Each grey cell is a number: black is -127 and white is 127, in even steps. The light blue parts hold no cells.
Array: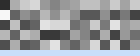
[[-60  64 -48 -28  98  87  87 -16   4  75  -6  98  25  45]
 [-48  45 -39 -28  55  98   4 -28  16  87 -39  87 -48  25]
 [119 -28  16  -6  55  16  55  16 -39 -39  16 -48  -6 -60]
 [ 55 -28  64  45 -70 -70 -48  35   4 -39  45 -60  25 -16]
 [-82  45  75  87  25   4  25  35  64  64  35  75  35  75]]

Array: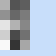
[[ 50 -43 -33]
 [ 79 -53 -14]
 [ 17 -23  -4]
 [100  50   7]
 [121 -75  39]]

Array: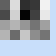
[[ -54   81 -123  -63  104]
 [ -31   92  -81  -72  114]
 [  32   52   22  -11   32]
 [  52  -20   70   13  -11]]

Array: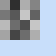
[[ 58 -18 -49  70]
 [ 36 -58 -18  46]
 [ 24 -80  46   4]
 [ -8 -39  70 -29]]

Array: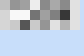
[[ 86  74 -41  74  21  97  53  97]
 [ 65  21  32 109  10  41  10  97]
 [ 86 120 120 -11  32   0 -72  97]]

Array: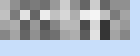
[[ 36  46 -35  25 -44   6  56  56 -53  87 -74  46  25]
 [  6  36 -26  16 -26 -15  36  46 -35  98 -74  36   6]
 [ 56  16 -15  -4 -15  25  77  16 -26  77 -26  16  16]
 [ 65  -4  98 -26 108  65  87  46 108 117  65  -4  36]]

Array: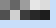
[[-47  80 -67 -87 -98]
 [  7 -25  29 102  92]]

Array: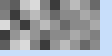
[[ 90   0 -68  21  59  21 -22  10  10  41]
 [  0 -68  21  59  21 -22  10  10  41  21]
 [-68  21  59  21 -22  10  10  41  21   0]
 [-11 -34  70  90   0 -68  21  59  21 -22]
 [-34  70  90   0 -68  21  59  21 -22  10]]

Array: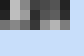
[[ -12    7  -21  -72   17   52   -2]
 [-101   62    7  -62  -53  -43  -91]
 [ -91   62   29  -82  -43  -33  -82]]
